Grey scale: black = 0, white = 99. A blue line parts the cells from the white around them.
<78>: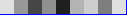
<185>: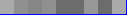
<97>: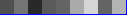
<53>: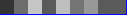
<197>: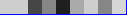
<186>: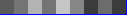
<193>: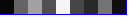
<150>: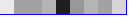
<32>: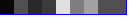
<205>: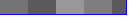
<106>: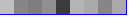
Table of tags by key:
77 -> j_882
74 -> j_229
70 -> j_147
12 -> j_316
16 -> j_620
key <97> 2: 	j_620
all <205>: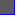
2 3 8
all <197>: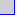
0 1 6
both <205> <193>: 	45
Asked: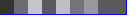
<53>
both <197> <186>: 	52

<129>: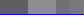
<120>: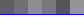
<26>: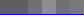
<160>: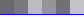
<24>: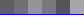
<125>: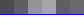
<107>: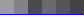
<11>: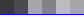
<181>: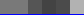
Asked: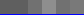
<26>
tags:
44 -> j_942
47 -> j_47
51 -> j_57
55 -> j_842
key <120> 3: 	j_47
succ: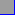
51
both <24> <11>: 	65

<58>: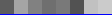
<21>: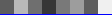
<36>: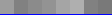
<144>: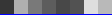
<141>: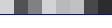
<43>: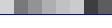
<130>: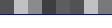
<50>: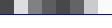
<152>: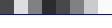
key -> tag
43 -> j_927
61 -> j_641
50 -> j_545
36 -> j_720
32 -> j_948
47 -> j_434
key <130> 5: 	j_948
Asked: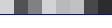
<141>
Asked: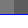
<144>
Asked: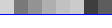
<43>
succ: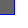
79

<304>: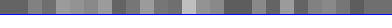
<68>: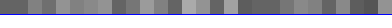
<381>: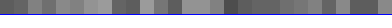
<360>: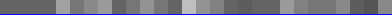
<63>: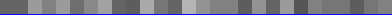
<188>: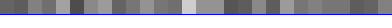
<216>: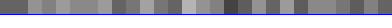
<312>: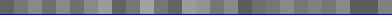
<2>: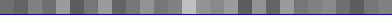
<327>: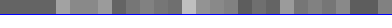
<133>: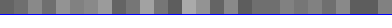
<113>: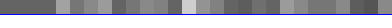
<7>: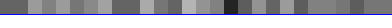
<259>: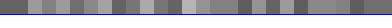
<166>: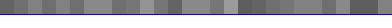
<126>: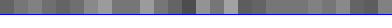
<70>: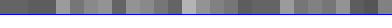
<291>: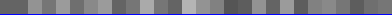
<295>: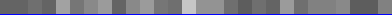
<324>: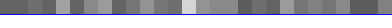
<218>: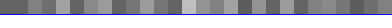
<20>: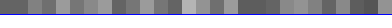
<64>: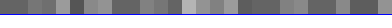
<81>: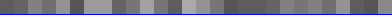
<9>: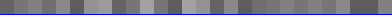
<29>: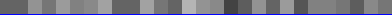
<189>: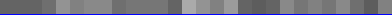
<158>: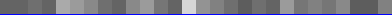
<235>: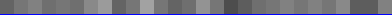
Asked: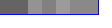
<216>
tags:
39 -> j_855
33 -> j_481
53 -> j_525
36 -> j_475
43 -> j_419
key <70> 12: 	j_855
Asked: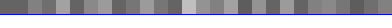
<218>
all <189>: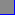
6 7 20 24

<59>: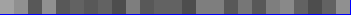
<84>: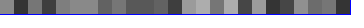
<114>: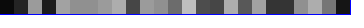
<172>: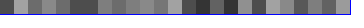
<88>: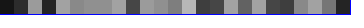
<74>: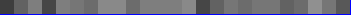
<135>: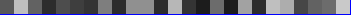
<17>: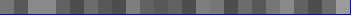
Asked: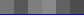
<59>
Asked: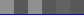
<59>
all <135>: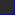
3 8 11 18

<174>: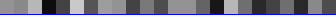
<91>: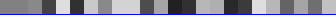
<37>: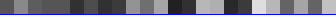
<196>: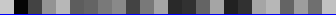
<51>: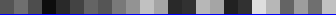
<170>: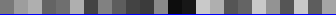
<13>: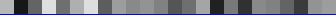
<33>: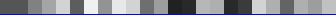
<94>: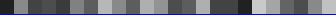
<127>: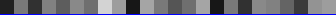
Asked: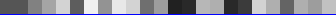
<33>
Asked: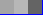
<196>
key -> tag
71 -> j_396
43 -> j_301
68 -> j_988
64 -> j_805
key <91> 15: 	j_988
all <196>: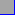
11 15 18
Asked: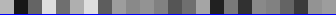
<13>

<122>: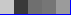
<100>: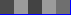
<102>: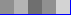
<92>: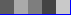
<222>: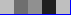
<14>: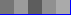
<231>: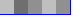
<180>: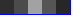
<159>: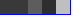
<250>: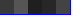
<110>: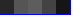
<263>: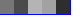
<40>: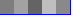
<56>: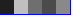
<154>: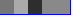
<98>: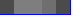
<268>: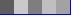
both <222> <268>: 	74
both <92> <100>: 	26
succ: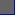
74

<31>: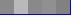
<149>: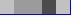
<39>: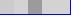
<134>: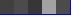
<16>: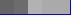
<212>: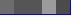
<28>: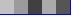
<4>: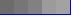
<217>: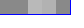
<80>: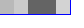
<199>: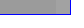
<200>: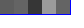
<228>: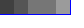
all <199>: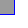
0 1 2 3
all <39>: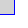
1 3 4
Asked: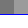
<228>
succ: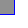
50
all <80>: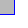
0
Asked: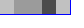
<149>

